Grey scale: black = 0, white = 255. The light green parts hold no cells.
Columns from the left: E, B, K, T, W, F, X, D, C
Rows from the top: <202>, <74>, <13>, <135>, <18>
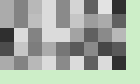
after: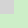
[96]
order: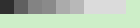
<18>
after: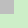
[219]
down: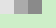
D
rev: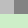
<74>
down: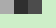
E
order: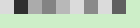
<18>

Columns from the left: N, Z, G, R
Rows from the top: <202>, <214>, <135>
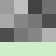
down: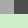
N
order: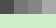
<214>

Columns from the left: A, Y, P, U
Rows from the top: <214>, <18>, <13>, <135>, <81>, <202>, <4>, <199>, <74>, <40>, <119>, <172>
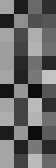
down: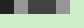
Y
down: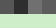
U
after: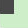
[173]
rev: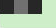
<81>
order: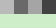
<172>

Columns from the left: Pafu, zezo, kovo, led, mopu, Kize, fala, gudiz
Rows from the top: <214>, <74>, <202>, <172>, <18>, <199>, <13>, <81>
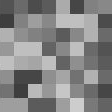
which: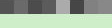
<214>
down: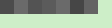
gudiz
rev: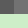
<18>
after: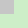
[136]
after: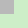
[151]
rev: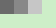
<13>

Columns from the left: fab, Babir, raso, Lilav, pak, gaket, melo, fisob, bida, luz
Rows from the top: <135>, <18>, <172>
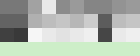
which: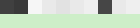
<172>
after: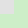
[233]

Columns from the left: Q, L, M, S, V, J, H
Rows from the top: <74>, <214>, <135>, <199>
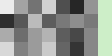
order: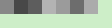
<135>
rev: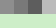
<214>
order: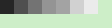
<74>

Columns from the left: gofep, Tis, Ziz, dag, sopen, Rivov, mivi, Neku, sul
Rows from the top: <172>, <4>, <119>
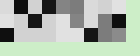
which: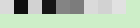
<172>
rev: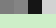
<172>
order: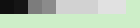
<119>
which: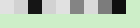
<4>
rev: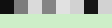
<4>
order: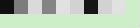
<4>

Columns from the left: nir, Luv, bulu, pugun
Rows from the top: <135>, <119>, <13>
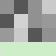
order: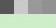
<13>
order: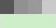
<13>
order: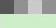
<135>
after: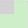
[145]

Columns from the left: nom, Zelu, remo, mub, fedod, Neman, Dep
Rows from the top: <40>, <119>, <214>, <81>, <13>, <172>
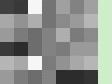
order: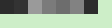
<172>
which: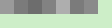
<214>

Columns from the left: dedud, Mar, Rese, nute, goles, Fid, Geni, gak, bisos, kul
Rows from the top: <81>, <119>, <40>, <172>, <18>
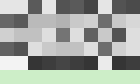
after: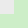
[53]
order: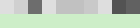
<172>

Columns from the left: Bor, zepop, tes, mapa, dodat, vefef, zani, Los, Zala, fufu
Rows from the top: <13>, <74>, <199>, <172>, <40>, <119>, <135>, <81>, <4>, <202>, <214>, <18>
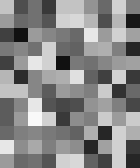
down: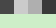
fufu
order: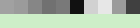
<40>
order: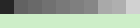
<172>
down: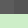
mapa

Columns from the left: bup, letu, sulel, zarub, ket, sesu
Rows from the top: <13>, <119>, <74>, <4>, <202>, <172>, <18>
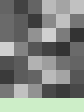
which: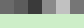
<119>
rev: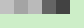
<13>
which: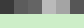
<172>
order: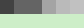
<13>

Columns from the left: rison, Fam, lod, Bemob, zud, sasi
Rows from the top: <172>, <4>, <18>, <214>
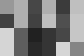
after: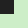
[53]
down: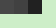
lod
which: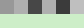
<172>
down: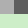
Fam

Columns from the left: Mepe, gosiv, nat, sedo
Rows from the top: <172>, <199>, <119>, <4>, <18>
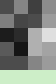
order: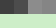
<172>
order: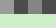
<18>
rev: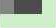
<18>
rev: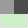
<199>
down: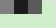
Mepe
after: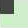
[76]

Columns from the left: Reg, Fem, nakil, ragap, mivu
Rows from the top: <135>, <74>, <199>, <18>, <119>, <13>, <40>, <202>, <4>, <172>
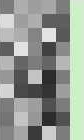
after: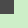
[66]
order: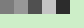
<13>
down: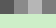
mivu
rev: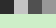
<13>
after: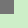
[196]

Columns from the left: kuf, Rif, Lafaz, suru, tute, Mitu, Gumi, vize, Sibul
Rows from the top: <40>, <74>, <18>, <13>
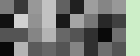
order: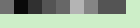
<18>
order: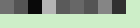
<13>
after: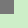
[40]
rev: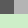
<13>
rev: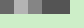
<18>

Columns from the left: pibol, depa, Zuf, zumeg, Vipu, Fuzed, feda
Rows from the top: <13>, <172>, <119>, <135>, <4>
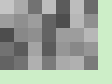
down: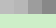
Fuzed
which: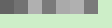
<4>
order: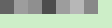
<119>
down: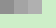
Zuf
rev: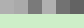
<4>
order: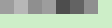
<172>

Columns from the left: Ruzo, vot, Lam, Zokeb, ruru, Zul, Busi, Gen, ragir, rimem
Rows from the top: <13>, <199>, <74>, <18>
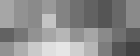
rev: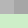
<74>
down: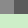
rimem

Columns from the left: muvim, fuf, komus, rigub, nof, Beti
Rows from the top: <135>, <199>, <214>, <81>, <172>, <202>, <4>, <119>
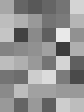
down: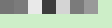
nof
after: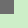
[205]
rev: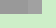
<4>
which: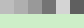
<172>

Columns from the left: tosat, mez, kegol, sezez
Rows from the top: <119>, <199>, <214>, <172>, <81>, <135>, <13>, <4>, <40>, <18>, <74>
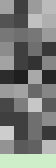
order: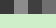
<172>
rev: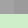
<13>

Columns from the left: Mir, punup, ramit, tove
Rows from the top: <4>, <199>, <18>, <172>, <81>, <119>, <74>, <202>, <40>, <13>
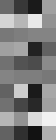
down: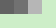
Mir
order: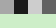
<74>
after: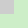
[26]
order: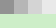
<199>
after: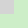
[182]
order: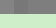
<119>

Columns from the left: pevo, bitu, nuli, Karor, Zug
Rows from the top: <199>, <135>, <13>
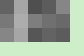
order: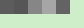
<13>
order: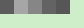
<13>
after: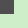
[92]

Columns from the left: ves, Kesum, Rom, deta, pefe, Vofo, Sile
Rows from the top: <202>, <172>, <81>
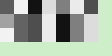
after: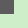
[242]
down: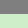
Vofo
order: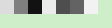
<81>
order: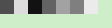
<172>

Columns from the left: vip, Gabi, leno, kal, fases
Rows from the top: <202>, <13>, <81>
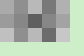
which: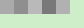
<202>
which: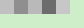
<81>
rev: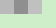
<81>
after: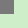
[177]
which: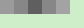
<13>
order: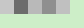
<81>

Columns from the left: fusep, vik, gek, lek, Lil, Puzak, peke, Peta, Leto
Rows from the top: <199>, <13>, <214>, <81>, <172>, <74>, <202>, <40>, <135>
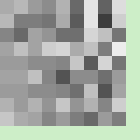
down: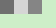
Lil
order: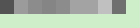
<74>
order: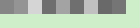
<214>
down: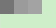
Leto
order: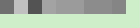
<202>
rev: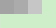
<135>
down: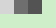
Peta

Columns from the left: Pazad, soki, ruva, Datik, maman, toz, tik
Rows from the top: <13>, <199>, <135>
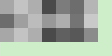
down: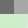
Pazad
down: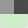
Datik

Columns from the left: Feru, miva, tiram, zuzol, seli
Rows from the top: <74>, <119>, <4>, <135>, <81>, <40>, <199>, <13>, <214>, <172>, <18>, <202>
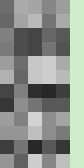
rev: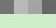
<119>
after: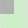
[103]

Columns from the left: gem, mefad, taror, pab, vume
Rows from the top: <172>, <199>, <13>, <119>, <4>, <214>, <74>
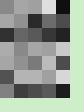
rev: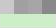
<119>
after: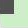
[180]
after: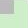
[76]
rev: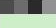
<199>
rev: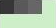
<13>

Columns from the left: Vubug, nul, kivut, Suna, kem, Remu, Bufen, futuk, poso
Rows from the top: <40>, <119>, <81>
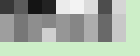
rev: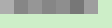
<119>
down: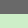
futuk
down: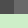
futuk
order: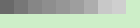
<81>
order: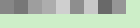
<81>
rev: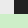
<40>
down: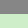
Remu

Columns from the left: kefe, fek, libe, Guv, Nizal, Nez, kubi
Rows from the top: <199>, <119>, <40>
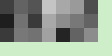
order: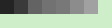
<40>
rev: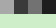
<119>
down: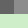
kubi
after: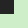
[99]
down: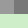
Nez
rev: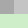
<199>

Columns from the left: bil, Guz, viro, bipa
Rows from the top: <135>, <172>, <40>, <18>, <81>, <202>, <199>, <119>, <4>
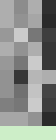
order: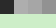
<172>
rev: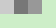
<81>
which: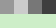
<40>
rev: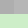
<202>
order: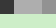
<18>

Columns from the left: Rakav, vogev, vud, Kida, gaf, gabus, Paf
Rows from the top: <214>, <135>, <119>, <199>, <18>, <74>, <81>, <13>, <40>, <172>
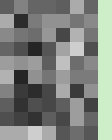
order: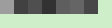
<40>
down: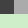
vogev
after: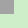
[206]
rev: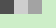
<199>
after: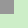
[71]

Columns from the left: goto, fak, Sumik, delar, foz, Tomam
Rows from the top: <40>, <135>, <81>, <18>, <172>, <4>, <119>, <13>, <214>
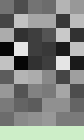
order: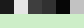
<172>
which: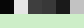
<18>

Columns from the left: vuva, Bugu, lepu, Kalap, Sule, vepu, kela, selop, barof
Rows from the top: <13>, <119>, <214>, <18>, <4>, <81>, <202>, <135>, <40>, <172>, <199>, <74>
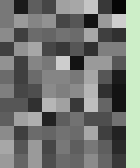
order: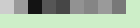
<119>
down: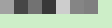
Sule

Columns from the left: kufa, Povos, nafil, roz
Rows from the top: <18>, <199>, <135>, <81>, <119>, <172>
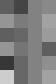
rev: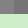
<81>
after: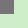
[130]

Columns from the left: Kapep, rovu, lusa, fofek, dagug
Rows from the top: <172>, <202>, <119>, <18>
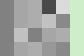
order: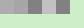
<119>
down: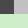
fofek
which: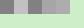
<119>
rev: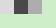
<172>
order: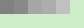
<202>

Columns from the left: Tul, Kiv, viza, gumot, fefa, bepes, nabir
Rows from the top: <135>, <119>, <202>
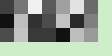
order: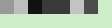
<202>
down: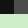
Tul
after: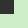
[76]
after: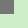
[241]

